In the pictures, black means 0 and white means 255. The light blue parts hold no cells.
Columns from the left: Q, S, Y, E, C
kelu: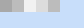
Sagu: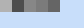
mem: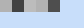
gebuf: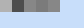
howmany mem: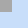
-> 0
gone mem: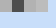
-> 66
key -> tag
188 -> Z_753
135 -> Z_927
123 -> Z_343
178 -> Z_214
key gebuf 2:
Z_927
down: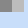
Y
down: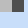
S

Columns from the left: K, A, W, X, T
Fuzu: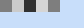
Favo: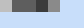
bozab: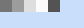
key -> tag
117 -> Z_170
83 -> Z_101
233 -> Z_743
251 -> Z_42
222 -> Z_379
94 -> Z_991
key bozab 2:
Z_379
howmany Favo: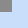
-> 1

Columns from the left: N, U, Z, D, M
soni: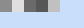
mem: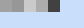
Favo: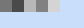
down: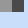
U
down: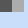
D
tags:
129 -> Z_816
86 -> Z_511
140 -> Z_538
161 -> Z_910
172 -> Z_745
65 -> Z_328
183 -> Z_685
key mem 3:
Z_745

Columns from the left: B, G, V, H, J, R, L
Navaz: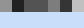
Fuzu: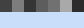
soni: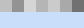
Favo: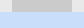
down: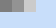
G
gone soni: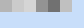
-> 169
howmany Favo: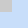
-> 5

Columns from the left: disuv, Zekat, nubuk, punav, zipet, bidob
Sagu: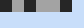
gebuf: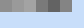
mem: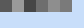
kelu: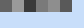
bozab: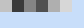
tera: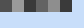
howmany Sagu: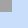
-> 3
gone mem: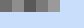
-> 70
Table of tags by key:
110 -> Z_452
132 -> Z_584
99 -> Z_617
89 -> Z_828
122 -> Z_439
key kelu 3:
Z_439
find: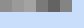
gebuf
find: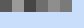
mem
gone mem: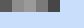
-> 110
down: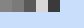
bidob

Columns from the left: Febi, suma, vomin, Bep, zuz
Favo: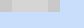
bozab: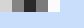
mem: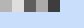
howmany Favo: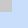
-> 2
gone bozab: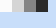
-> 123
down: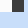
zuz
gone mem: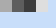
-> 181
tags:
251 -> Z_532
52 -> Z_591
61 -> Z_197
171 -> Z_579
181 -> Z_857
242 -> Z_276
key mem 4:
Z_197
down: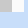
zuz

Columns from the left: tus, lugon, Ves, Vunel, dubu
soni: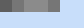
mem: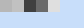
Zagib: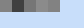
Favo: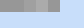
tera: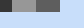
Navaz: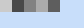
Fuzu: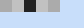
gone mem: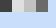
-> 183
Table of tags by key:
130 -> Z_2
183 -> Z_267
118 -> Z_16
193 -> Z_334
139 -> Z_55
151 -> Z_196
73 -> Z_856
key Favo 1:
Z_196
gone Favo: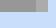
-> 160
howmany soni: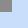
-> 2

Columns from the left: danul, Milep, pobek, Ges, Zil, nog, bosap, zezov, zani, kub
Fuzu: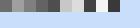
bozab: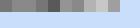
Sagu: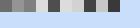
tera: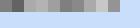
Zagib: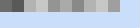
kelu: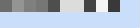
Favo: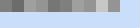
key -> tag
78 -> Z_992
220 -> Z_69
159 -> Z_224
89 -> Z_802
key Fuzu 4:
Z_992
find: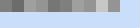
Favo
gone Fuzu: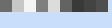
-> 159
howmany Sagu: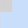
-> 1
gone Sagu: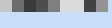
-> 210
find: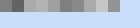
tera
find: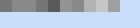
bozab

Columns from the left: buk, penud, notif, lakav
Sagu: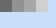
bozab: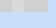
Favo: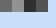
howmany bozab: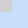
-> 3
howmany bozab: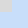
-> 1

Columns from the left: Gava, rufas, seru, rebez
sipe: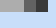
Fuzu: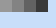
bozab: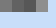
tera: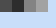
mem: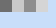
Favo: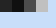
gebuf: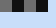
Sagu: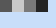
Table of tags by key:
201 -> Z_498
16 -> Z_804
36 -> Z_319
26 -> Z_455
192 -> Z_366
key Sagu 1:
Z_498
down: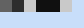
rufas
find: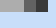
sipe
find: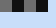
gebuf
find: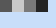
Sagu
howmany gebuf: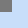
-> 0
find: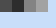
tera

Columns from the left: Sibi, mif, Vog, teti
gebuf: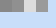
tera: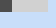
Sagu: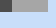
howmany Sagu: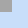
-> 3
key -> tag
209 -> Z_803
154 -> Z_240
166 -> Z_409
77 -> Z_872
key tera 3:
Z_803
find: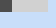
tera
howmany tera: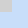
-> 3
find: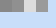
gebuf

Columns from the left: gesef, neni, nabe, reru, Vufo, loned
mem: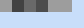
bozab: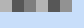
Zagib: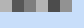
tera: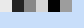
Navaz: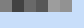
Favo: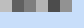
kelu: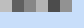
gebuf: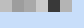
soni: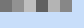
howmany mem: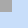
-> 0
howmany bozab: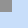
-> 1
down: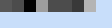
Vufo
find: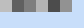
Favo
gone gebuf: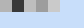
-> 169
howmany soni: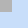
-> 1

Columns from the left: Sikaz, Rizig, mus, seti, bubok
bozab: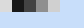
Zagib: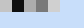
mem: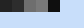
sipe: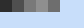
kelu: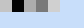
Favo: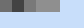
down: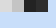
Sikaz
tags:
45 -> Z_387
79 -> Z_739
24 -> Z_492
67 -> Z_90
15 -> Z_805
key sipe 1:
Z_739
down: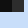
Rizig
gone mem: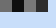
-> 35
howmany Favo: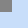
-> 0

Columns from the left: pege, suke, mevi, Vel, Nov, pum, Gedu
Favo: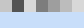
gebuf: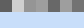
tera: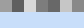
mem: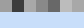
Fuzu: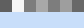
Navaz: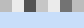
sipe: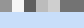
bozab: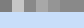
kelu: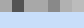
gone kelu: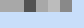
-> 177
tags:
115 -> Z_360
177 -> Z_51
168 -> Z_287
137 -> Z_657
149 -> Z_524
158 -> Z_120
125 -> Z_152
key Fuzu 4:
Z_152
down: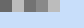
Gedu
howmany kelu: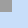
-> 0

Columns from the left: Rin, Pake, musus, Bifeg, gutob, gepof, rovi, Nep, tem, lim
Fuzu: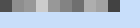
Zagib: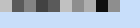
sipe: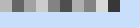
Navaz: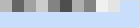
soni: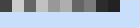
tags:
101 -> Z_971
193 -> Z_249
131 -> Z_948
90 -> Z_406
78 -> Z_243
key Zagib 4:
Z_406
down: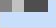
gepof
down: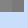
Nep
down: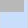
Rin

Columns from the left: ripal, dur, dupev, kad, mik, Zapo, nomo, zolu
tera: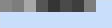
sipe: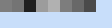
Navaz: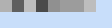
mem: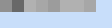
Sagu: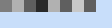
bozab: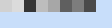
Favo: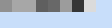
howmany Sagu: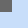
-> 0
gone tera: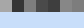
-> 85
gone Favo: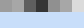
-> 104
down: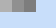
ripal
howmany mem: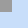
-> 1
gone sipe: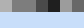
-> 116
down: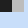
dupev

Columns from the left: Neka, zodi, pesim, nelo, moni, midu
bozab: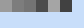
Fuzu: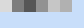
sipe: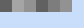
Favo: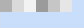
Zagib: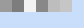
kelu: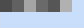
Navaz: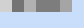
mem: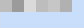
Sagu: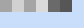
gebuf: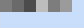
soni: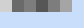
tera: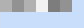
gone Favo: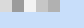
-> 230
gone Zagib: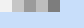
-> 136
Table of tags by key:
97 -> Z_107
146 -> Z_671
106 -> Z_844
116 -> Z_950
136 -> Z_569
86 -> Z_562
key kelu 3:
Z_844
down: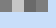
moni
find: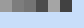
bozab

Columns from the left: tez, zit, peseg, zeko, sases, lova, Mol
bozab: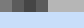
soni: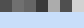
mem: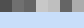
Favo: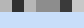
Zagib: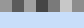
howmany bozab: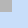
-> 3
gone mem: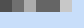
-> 191
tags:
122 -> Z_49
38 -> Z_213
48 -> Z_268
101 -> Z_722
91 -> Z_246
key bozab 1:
Z_246
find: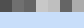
mem

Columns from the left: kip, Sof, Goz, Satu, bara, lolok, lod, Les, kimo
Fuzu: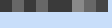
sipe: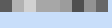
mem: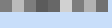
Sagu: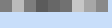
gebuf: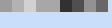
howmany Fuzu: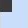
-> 4
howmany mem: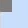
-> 3

